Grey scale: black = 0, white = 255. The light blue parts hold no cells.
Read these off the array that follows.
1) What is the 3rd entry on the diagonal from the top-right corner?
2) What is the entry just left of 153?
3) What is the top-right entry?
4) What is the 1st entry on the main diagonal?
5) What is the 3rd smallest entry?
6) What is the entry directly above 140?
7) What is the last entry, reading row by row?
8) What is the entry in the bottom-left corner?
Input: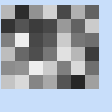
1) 203
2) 72
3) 98
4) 183
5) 52
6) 189
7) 160
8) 196

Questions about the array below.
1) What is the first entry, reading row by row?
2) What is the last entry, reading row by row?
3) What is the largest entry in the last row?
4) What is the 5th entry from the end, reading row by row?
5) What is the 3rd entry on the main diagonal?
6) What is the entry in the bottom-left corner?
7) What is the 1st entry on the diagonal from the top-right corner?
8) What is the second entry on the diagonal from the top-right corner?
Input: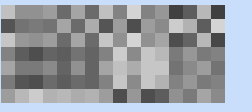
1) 192
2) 138
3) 204
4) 93
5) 145
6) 157
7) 64
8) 93

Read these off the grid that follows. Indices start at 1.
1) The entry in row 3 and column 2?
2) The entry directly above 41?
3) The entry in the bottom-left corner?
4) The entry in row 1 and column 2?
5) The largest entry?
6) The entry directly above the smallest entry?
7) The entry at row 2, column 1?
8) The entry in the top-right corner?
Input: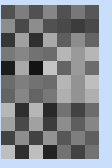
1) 161
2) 120
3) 190
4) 126
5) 196
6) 114
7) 141
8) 87

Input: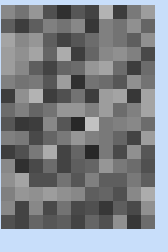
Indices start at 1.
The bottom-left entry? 80
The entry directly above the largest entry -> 128
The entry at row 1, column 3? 150
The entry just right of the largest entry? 121
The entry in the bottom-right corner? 108
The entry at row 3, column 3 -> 150
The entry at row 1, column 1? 136
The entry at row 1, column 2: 115
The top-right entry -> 157
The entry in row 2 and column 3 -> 94
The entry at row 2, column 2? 61
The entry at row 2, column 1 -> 94
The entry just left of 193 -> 40
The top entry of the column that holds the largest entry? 67
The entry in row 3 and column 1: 164

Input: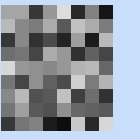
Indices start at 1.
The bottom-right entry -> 215
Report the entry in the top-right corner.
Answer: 21
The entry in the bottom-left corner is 55
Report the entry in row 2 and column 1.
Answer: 185
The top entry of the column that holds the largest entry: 221
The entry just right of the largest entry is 41
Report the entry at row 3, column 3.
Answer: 49
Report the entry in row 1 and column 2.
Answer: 165
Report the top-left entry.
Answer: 165
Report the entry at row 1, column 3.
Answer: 55
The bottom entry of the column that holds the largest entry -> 13
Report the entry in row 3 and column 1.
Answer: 55
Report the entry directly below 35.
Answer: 151
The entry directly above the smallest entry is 144

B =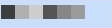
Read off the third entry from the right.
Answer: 84
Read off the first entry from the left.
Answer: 61

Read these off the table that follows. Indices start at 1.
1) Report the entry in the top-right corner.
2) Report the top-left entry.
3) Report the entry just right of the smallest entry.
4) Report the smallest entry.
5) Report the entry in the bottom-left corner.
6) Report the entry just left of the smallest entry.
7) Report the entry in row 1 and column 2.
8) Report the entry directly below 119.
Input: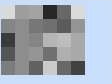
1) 218
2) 218
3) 104
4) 39
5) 125
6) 163
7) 157
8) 133

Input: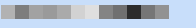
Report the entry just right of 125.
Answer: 162
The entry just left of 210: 170

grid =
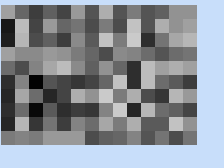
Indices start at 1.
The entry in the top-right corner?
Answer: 146
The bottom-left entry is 123
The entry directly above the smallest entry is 131
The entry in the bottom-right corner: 116
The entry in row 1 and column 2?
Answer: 102
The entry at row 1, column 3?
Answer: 61
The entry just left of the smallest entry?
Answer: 131
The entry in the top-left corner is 160
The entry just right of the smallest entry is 84
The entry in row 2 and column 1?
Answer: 24
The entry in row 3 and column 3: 76
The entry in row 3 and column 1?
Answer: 30
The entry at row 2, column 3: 68
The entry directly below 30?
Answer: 160
